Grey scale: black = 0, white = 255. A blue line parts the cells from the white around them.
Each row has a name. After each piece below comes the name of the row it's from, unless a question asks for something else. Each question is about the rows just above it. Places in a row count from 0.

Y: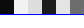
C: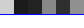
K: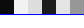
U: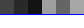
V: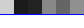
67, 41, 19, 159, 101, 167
U
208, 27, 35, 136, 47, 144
C
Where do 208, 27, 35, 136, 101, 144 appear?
V
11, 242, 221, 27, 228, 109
Y

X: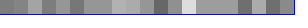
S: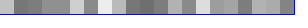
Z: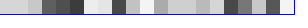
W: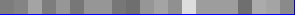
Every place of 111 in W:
9 17
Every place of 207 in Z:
12 13
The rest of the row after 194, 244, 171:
207, 207, 186, 214, 73, 119, 200, 87, 244
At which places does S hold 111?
10
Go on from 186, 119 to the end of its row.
111, 125, 178, 138, 221, 157, 164, 125, 178, 171, 132
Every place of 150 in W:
4 6 7 10

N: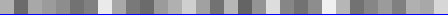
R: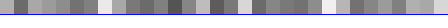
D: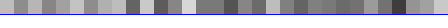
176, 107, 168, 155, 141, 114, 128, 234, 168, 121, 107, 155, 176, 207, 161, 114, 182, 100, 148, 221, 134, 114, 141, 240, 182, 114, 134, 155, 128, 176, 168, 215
N
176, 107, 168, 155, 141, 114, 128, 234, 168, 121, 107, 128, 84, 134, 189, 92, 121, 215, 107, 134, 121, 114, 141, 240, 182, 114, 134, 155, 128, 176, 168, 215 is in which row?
R
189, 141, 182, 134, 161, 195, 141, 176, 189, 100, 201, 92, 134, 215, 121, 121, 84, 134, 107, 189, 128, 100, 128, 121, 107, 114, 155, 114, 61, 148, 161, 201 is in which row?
D
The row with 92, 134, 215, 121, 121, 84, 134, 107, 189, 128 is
D

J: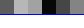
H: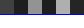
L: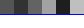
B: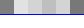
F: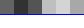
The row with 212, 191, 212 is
B
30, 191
L
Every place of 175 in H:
4
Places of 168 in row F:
5
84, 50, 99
L

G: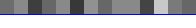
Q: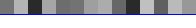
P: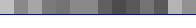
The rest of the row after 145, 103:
137, 137, 68, 200, 122, 103
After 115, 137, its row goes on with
137, 96, 75, 89, 115, 89, 180, 145
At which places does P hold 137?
1 5 6
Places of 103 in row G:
3 7 13

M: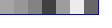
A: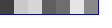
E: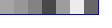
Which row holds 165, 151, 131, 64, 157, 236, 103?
M
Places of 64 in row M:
3
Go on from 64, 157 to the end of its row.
236, 103

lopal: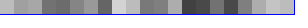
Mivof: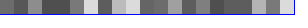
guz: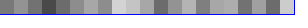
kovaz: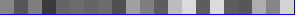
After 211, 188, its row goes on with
121, 127, 173, 65, 73, 114, 73, 127, 173, 196, 188
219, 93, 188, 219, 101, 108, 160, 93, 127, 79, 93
Mivof
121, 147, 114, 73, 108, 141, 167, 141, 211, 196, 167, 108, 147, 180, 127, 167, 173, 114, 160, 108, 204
guz
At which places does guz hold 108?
4 11 19
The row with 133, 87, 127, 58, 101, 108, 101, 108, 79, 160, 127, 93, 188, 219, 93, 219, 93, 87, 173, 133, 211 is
kovaz
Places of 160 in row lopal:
1
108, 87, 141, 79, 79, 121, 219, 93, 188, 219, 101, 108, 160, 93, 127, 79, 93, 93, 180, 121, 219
Mivof

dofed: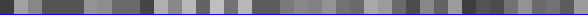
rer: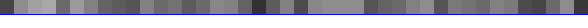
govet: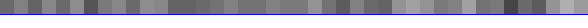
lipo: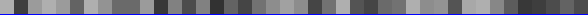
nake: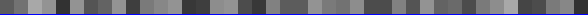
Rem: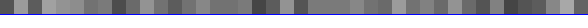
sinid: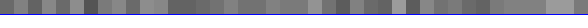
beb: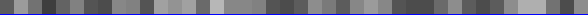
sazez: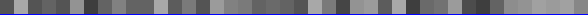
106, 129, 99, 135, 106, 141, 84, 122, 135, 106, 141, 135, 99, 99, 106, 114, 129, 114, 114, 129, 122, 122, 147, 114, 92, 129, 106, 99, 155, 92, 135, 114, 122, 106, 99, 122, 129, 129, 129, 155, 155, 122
sinid
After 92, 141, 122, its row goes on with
92, 135, 155, 135, 84, 76, 76, 106, 141, 92, 76, 92, 141, 175, 175, 114, 76, 141
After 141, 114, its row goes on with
122, 76, 106, 147, 114, 92, 114, 135, 114, 114, 122, 69, 92, 147, 84, 122, 122, 122, 135, 114, 106, 155, 114, 129, 106, 147, 106, 84, 129, 69, 84, 92, 135, 168, 99

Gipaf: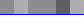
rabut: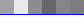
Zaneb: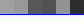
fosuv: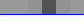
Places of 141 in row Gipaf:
0 2 3
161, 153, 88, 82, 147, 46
Zaneb
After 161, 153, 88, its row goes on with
82, 147, 46
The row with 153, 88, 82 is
Zaneb
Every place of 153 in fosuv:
0 1 5
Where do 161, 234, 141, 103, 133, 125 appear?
rabut
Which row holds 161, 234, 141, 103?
rabut

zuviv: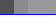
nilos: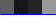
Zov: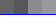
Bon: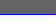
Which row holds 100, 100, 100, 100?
Bon
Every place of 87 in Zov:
1
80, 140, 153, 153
zuviv
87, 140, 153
Zov
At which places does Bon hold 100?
0 1 2 3

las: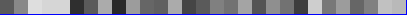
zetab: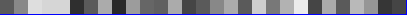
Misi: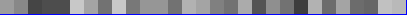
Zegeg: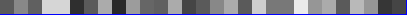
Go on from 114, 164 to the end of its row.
84, 143, 114, 61, 206, 120, 156, 102, 128, 193, 185
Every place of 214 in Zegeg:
3 4
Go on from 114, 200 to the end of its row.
120, 150, 150, 114, 178, 164, 128, 114, 171, 84, 143, 114, 61, 178, 108, 164, 108, 102, 193, 185

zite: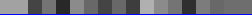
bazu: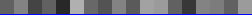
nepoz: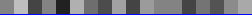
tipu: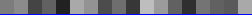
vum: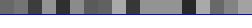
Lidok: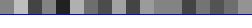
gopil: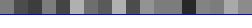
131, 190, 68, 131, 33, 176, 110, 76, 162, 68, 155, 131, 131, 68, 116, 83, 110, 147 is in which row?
Lidok
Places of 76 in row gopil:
1 9
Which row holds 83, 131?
bazu
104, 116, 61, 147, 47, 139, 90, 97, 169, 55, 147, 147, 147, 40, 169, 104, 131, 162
vum

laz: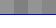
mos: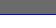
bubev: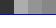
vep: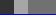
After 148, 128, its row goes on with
148, 135
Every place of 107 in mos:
0 1 2 3
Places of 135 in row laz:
3
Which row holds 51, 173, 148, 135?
bubev

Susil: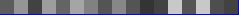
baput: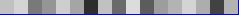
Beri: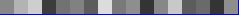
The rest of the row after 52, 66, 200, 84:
200, 78, 66
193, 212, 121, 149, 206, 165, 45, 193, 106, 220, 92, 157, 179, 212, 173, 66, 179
baput
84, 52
Susil
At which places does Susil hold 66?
2 11 16

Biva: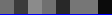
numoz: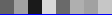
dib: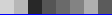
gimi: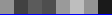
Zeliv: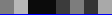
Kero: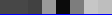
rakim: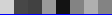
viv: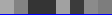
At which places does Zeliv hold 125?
0 5
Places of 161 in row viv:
4
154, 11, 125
Kero
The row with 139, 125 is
viv
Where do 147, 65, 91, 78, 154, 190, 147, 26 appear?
gimi
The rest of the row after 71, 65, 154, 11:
125, 198, 190

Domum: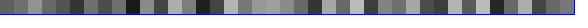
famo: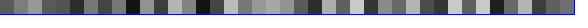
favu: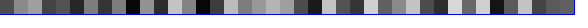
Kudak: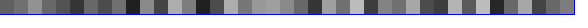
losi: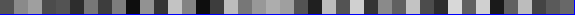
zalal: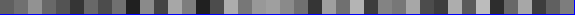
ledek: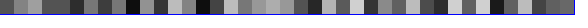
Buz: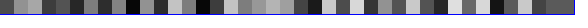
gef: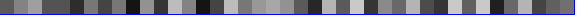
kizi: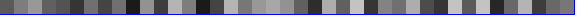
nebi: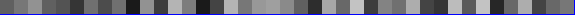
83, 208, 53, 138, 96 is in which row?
losi
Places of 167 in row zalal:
12 29 37
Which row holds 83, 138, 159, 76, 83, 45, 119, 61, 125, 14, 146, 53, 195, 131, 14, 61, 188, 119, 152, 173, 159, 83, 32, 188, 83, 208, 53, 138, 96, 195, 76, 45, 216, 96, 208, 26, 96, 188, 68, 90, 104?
losi

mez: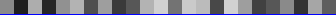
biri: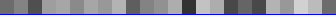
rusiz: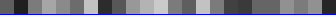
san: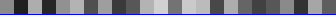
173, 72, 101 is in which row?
biri
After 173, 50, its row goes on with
194, 173, 72, 101, 72, 179, 152, 209, 187, 108
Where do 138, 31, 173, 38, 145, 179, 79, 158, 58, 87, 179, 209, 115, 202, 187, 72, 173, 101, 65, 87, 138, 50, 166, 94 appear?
san
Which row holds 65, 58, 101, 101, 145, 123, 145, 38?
rusiz
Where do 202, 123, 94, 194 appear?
rusiz
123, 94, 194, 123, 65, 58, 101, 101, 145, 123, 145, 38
rusiz
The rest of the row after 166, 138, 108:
194, 44, 87, 152, 179, 202, 123, 94, 194, 123, 65, 58, 101, 101, 145, 123, 145, 38

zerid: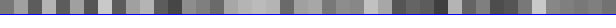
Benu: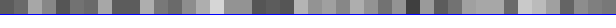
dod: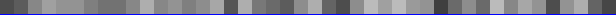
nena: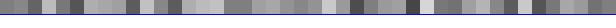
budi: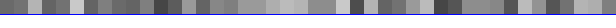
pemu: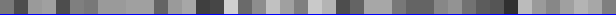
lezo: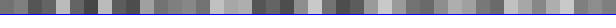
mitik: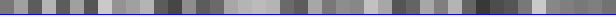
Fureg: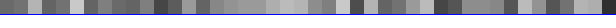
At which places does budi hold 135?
15 35
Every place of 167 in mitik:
16 22 27 30
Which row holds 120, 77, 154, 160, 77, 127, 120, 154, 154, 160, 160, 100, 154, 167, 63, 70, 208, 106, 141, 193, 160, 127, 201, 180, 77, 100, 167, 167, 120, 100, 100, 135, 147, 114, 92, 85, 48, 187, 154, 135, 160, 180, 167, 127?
pemu
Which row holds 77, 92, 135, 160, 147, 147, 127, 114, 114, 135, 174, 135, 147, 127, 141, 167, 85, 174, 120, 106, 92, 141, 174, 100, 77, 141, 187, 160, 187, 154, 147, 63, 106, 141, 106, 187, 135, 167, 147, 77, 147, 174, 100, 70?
dod
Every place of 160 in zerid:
1 5 9 21

